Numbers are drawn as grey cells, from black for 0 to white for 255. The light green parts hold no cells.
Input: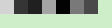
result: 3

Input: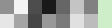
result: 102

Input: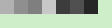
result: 60

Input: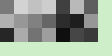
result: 64

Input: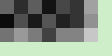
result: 71

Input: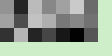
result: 161

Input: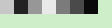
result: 123

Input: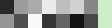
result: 190

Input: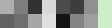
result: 75

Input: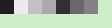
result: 49
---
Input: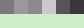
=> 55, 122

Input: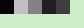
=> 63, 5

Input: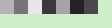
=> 73, 180

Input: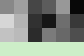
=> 8, 194

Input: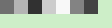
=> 67, 111

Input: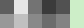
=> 81, 152

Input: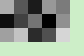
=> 123, 160

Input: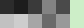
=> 74, 193

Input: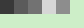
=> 141, 57

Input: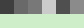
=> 139, 63
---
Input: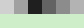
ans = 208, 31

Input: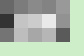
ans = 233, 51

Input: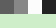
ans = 252, 34

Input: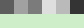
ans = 222, 52

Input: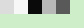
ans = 247, 10

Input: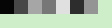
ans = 224, 5

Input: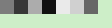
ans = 234, 16
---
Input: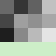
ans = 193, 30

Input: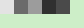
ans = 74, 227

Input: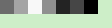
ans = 0, 107

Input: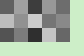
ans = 109, 83

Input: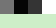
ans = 254, 116

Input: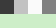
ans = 129, 58

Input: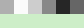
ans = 102, 175

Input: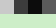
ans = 90, 201
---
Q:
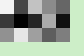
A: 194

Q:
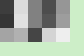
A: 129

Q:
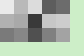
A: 220

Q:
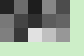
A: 29

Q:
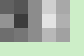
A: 140

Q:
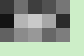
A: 62
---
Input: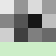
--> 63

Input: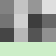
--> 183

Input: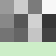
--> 101

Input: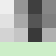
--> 197

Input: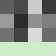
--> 66

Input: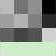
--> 69

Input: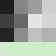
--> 140

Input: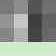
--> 177

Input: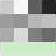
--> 217

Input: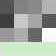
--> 172
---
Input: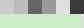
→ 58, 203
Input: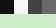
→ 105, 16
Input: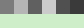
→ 58, 124
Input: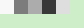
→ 222, 248
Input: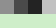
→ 193, 143
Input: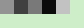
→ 194, 147
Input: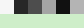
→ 180, 246
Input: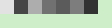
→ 50, 226
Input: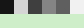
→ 241, 21
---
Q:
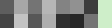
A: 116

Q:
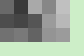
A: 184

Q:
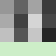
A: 71

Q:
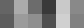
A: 129

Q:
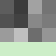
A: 123

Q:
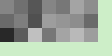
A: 106

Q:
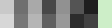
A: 65

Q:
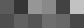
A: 72
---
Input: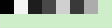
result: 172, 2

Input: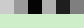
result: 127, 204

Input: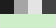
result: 66, 29

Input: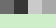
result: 168, 109

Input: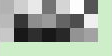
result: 84, 200

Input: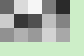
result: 42, 145
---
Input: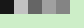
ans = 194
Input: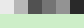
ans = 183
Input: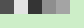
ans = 227
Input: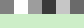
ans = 254
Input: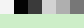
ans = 3
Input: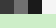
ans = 112
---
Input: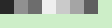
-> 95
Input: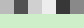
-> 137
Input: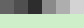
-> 211
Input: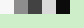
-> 11
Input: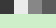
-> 91
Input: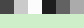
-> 171
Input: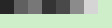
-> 213
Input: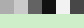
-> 71
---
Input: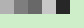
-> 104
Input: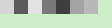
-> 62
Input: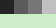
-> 91
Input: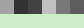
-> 192
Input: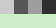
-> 86
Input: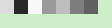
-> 189
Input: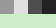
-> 225
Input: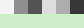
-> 222
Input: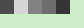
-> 130
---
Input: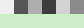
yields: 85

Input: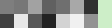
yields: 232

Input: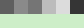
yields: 138

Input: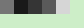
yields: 25

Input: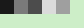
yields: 122

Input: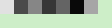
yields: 74
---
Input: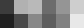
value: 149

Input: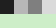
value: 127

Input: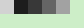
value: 101

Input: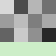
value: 182

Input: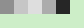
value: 172

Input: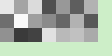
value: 94

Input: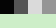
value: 218

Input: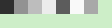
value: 249

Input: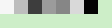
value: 217
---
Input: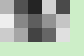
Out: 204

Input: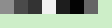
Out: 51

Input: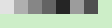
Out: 134

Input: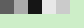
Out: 94

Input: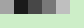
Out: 163

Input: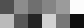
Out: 87

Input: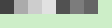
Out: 205

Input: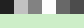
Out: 193
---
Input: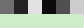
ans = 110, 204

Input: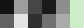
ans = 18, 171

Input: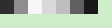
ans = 46, 24

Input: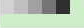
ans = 210, 47

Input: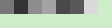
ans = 120, 218

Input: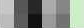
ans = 199, 114
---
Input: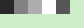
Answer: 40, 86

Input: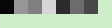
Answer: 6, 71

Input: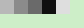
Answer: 184, 222

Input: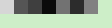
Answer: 214, 129

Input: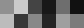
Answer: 144, 123

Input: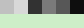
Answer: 192, 14

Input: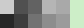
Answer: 204, 155

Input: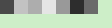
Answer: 73, 106
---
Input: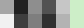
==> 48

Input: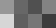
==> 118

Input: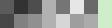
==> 158

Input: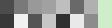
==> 233

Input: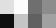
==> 97

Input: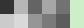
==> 122
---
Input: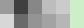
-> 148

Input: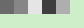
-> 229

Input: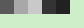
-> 201

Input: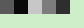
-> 199

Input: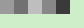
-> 190

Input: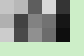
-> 144
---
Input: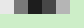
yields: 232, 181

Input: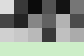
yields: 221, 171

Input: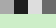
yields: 169, 107

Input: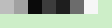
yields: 189, 246

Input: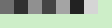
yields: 110, 213

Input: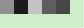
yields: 144, 70
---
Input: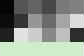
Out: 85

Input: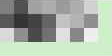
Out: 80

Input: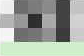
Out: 110

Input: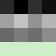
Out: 1

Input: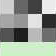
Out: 102

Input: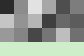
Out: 140

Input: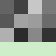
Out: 65

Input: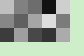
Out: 129
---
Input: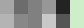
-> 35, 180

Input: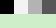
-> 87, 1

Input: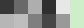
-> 231, 182

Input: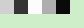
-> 10, 208

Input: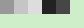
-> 70, 152

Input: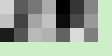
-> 133, 27
